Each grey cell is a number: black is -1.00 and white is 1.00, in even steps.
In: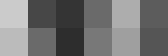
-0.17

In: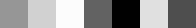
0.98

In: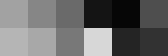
0.32

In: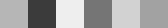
-0.54

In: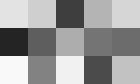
0.95

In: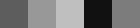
-0.27
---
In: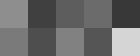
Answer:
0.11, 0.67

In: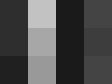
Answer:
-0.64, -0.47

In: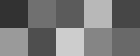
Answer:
-0.61, -0.18

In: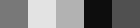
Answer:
-0.06, -0.37

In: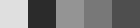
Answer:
0.75, -0.39

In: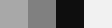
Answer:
0.32, 0.89
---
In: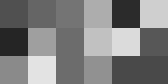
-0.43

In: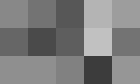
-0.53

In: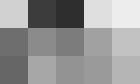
0.21

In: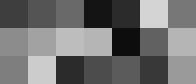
-0.56

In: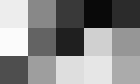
0.80

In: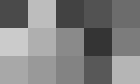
-0.31

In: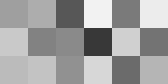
-0.16

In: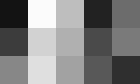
-0.31

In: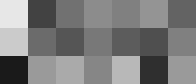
-0.63
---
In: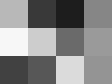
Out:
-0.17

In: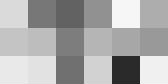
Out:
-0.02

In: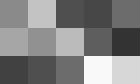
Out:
0.47

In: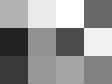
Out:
-0.40

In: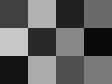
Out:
0.07

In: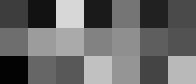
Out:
0.33

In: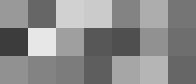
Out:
0.25

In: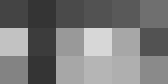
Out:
0.20

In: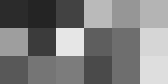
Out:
0.80
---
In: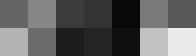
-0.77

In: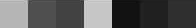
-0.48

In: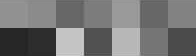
0.54

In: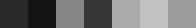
0.06

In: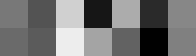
0.86

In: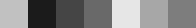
-0.46

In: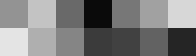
0.04

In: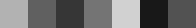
-0.58

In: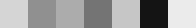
0.35
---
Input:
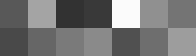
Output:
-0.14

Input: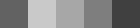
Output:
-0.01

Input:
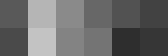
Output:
-0.64

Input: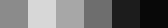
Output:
-0.78

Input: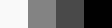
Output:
-0.43

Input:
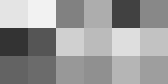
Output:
0.42

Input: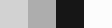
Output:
-0.83

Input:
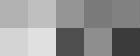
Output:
0.11

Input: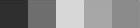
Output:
0.31
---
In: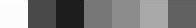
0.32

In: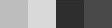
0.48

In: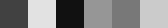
0.59

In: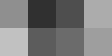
0.35

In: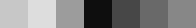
0.56

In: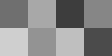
0.50

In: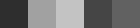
0.26
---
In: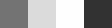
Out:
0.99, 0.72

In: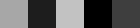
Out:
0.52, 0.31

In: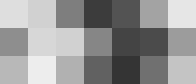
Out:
0.86, 0.80

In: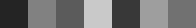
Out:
0.58, 0.24

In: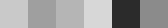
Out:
0.69, 0.58

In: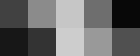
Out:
0.61, 0.55
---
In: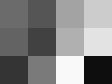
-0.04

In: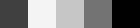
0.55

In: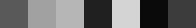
0.66

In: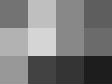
-0.48

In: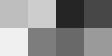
-0.02

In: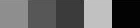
-0.54
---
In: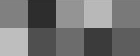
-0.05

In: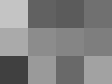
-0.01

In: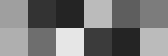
-0.03

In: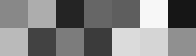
-0.83

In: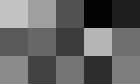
-0.13

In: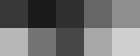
0.11
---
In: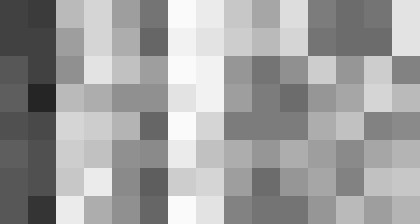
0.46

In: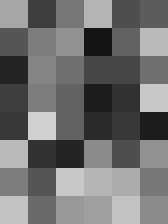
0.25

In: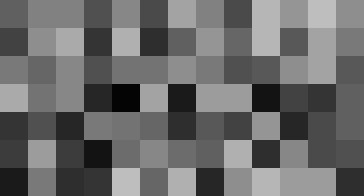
0.22

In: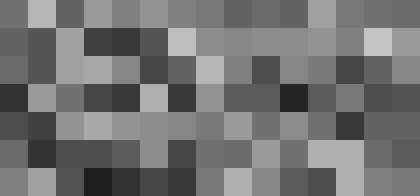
0.37

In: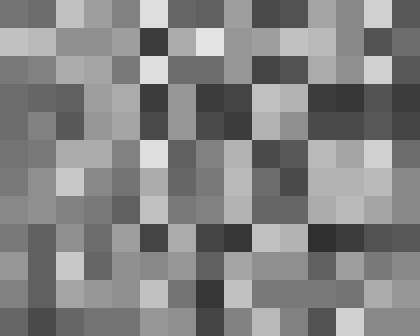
0.63
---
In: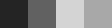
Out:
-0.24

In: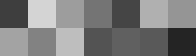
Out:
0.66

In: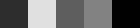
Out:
0.76

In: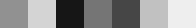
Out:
0.66

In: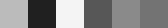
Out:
-0.75

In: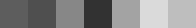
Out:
-0.38

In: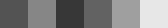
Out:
0.05
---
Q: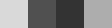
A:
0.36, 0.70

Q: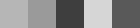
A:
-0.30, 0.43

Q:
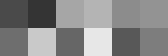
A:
0.15, -0.14

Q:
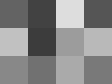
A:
-0.33, 0.07

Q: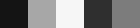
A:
-0.03, -0.84

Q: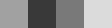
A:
0.72, 0.26
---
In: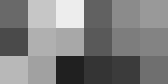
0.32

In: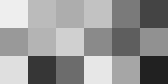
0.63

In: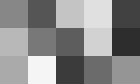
-0.27

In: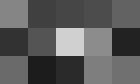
0.63

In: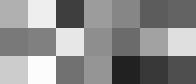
0.81

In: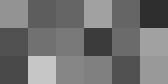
-0.06

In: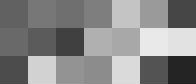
-0.50

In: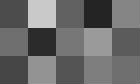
-0.07
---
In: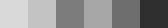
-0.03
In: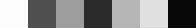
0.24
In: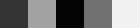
-0.97
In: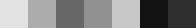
-0.19
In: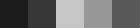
0.55
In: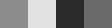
-0.66
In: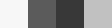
-0.56
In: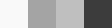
0.50
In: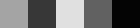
0.76
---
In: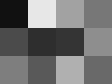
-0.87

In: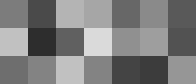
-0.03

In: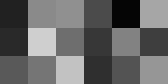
-0.74

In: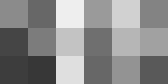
0.09

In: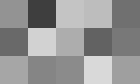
0.15

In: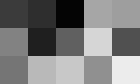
-0.54
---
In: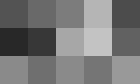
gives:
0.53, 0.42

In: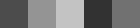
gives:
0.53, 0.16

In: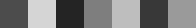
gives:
0.67, 0.49

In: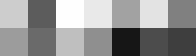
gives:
0.99, 0.83

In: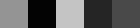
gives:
0.54, 0.16

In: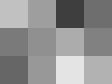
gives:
0.79, 0.51

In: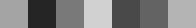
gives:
0.64, 0.41

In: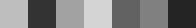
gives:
0.66, 0.49

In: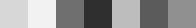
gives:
0.90, 0.69
